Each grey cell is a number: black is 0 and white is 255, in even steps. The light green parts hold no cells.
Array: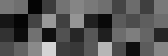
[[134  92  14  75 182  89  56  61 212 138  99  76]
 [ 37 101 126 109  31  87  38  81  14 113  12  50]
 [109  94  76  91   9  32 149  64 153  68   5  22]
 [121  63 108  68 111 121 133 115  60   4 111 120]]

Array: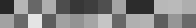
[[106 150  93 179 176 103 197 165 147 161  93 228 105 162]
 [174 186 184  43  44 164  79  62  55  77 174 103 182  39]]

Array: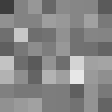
[[100 147 114 124 125 161 154 145]
 [121 147  95 124 125 120 120 128]
 [143 154 231 159 179 100 142 178]
 [164 161 212 110 147  90 109 195]
 [100 113 114 152 125 141 120  95]
 [132 133 114 145 114 110 199 111]
 [121 161 134 152 158 131 131 145]
 [ 90 133 134 138 103 151 131  61]]

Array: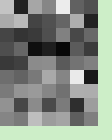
[[127  94 164 156 190 122 133]
 [157  46 123  74 139  71 146]
 [173 174 113 134 154 148 122]
 [ 25 234 133 169 121  99 110]
 [128 115  90 141 139  64  57]
 [ 59  91   7  30  15 102  78]
 [104  72 129  79  58  52  69]
 [ 34 174 101  81  68 186 170]
 [ 80  97 236 134 166  34 195]]

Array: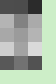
[[ 82 114  88]
 [218 163 206]
 [180 155 168]
 [170 130 180]
 [ 43  76  77]]

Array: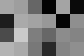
[[143 132  41 120 170 180]
 [132 140 103 126 202  75]
 [143   5 152 163 170  29]
 [ 10 164   3 102 158 167]]

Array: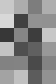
[[146  92 192 163]
 [131  74 131 130]
 [152  96  79 195]
 [199  61 134  55]
 [145 146  65 216]
 [174 125 173 201]]
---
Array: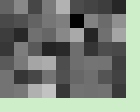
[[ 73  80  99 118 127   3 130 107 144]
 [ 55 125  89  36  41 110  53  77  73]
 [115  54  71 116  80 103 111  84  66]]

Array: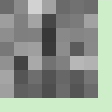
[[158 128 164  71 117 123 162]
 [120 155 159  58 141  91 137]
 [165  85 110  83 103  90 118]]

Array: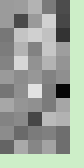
[[155  73 154 209  71]
 [124 179 130 198 158]
 [154 140 151 130 143]
 [167 149 144 123 166]
 [140 106 123 128 110]]

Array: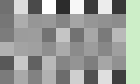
[[118 173 150 153 133 165 150 145 140]
 [177 163 160 142 171 139 156 135 159]
 [123 169 130 177 108 207  81 223  62]]

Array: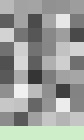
[[ 94 163  75 166 231 122]
 [113 207 114 135 194 211]
 [ 89 172  53 125 162 166]
 [199 194 102 148 236 132]]

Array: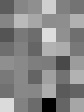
[[133 186 167 141 142 177]
 [110 129 101 178 172 120]
 [121 137 100 160 114 178]
 [219 130 107   1 101 166]]
